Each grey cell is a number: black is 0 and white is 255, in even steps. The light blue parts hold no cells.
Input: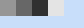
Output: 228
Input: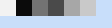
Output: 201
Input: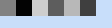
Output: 63
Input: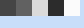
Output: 251
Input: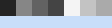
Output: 170
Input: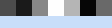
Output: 105
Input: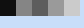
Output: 203
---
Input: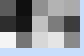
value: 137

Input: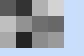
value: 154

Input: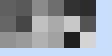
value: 212

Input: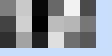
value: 88

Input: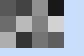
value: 94

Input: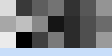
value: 154
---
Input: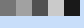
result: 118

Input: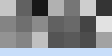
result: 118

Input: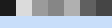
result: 134

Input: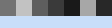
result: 94

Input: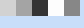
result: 164

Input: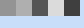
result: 148

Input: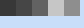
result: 98
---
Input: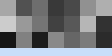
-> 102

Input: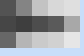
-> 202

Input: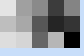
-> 102

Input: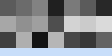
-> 71

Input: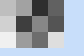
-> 156

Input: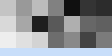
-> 137

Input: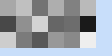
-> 152
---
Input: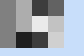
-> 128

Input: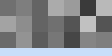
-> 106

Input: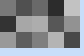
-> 153

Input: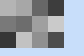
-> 54

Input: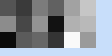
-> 11

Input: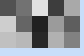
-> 192
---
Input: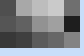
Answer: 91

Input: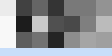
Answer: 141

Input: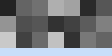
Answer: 50

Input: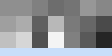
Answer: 128

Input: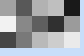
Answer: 185

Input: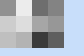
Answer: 179
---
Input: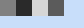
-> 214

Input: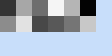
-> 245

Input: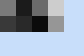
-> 205

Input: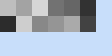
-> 214

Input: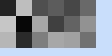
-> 198

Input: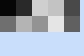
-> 229

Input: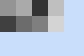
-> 212

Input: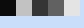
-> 228

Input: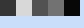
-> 216

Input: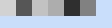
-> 210
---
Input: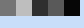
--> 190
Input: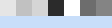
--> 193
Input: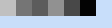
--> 117
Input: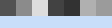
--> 139
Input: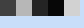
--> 183
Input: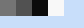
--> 81
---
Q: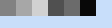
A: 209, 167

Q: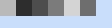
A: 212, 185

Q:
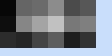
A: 193, 164

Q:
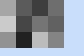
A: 203, 188

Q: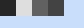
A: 222, 97

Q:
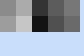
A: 198, 171

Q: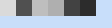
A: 218, 190

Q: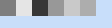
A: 229, 201
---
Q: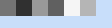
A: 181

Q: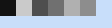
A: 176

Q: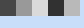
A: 185

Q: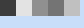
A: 192

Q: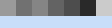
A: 154

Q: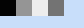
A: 149

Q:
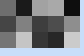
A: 197
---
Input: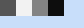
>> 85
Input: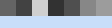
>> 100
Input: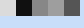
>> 219
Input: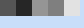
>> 85
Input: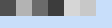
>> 79
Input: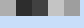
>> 174
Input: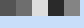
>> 84
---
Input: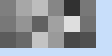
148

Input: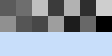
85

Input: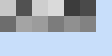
164

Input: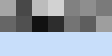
80

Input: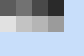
195

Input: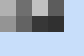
99

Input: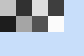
165

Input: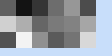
174

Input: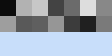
89
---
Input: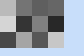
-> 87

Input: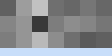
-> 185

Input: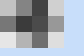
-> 111

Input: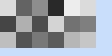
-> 120

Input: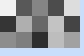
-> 46

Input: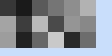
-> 103

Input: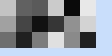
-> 124
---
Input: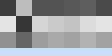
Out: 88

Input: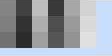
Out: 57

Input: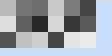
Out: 201

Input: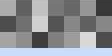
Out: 103

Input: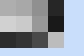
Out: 168

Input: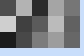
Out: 43

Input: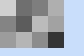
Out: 111
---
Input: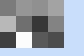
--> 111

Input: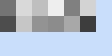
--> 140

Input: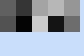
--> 203

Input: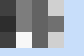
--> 125

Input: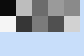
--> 123

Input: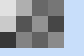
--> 84

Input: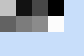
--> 124
